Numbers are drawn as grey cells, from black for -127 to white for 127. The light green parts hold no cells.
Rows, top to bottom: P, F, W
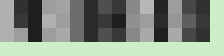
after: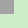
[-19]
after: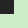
[29]
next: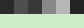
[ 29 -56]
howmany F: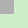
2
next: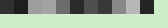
[ 29 -56]
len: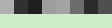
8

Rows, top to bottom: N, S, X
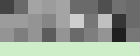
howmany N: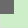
4
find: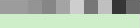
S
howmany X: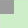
0
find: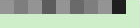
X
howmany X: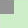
4
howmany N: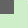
0
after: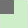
[-21]

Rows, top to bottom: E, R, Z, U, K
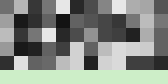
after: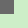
[60]
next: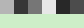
[  5 103]
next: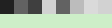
[ 76 -29]
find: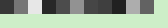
Z
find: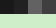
U

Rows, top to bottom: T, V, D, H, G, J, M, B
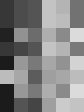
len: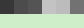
6
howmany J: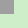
1
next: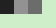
[46 10]
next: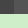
[67 52]

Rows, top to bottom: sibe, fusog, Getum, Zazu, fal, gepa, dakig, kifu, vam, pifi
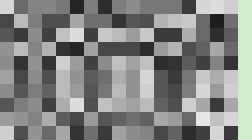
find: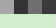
pifi
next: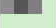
[-29  58]
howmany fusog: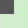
1

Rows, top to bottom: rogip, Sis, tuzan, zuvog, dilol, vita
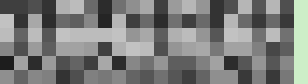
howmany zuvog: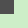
2
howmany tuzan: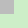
8
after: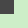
[-33]

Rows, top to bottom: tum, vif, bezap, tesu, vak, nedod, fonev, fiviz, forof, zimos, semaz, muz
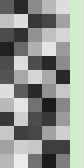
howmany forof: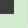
0
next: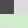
[-51 -86]
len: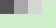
3
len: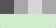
4
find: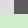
fonev
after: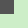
[40]

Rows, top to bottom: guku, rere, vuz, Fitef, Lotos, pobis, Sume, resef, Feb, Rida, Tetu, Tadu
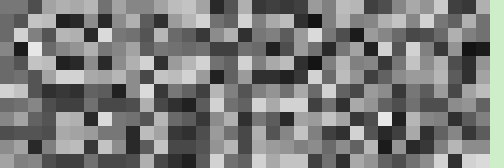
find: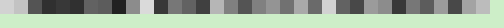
Sume
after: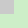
[-63]
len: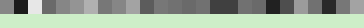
26
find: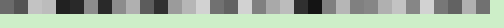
rere
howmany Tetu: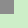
6

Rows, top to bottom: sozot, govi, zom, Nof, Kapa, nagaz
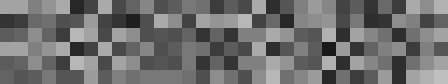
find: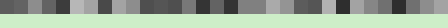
Kapa
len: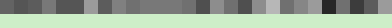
28

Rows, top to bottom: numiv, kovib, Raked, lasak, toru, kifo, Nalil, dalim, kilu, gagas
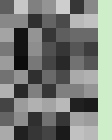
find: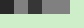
Nalil
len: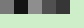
5
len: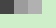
3
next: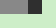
[-27 -53]
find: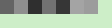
kilu

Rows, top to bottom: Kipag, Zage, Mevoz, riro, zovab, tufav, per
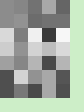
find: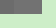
Zage
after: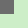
[-13]
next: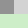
[61 89]

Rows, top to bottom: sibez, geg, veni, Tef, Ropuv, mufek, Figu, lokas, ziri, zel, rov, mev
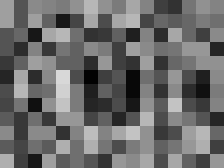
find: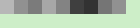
sibez
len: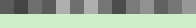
14
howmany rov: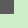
2
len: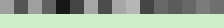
16
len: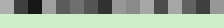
16
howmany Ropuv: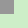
1

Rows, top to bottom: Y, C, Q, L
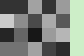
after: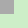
[-39]
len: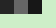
3
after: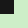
[27]
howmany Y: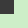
0
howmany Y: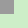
1
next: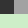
[-76  27]

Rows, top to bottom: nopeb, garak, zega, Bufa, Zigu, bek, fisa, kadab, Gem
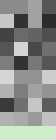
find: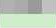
Gem
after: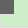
[-48]
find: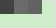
zega
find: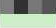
Zigu
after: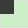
[-15]
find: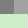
fisa

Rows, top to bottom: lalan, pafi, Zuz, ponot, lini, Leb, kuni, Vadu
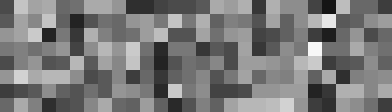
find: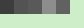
lini
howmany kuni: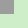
2
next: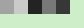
[48  0]
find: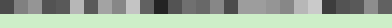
lini
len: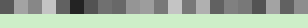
22
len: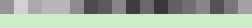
18
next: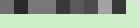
[-38  13]

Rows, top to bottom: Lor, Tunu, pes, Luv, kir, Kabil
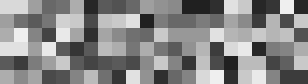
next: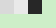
[-3  4]
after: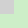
[73]
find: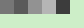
Luv
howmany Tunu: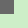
3
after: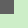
[73]

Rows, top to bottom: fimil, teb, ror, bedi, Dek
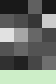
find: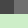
Dek
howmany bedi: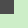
0
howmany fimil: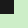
3
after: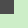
[-73]
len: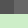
2

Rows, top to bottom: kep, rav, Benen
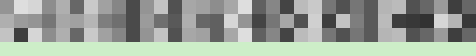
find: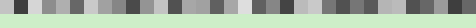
Benen

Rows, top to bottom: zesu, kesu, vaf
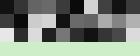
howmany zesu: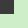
2
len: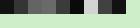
9
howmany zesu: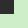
0
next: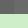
[ -68 -117]
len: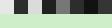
8
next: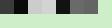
[43  4]

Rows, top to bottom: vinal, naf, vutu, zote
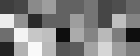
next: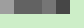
[-49 -23]
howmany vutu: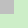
1
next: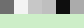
[ 4 57]

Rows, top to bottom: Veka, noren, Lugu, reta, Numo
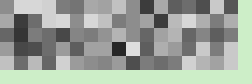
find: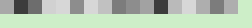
noren
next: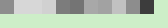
[ 40 -33]
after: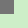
[40]

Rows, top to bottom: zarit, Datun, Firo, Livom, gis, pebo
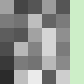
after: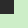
[62]
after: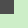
[56]
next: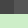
[ 28 -42]
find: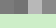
gis
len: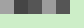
5
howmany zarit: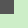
2
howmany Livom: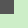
0

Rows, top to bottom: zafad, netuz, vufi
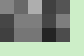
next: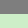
[-57  -1]
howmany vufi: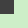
1
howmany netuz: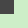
2
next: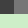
[ -9 -91]

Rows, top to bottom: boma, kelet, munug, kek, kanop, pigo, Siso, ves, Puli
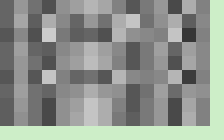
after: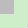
[38]
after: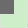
[23]

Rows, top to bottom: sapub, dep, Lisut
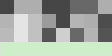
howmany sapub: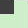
0
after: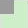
[-57]
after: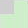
[-23]
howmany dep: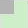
2

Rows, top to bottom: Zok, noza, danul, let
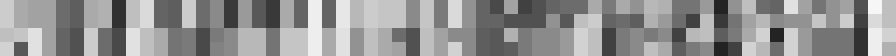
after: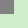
[10]
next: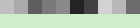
[82 26]
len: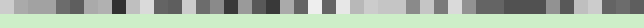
46
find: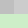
noza
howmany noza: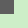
3

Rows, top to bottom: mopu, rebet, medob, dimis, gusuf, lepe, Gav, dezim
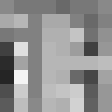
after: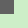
[23]
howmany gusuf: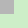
4
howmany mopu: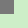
5
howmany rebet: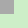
3
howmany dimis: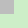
0

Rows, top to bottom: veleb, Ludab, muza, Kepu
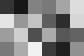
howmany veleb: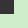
1
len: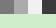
4
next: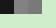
[37 93]
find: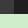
Kepu
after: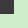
[-96]
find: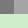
veleb
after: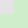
[23]

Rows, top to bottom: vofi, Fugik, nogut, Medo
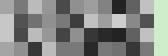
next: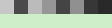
[-92 -30]
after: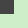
[16]
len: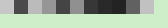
11
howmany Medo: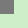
4
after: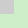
[9]

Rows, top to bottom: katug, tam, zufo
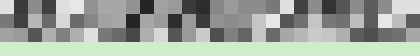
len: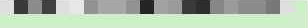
21
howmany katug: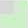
0
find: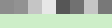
tam
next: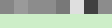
[-76 -41]
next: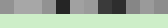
[12 -7]

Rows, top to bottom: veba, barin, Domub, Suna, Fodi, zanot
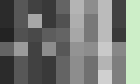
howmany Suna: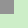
1
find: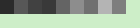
Fodi
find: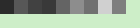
zanot
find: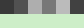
barin
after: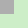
[-7]

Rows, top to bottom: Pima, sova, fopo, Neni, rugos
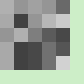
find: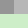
sova
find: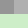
fopo
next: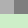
[-36 -55]
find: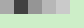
sova
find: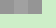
Pima

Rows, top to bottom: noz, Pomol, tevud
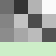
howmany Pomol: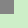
1
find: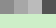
tevud
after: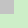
[-52]
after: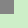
[67]
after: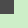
[59]

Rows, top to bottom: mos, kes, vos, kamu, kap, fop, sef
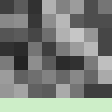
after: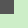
[-36]
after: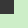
[14]

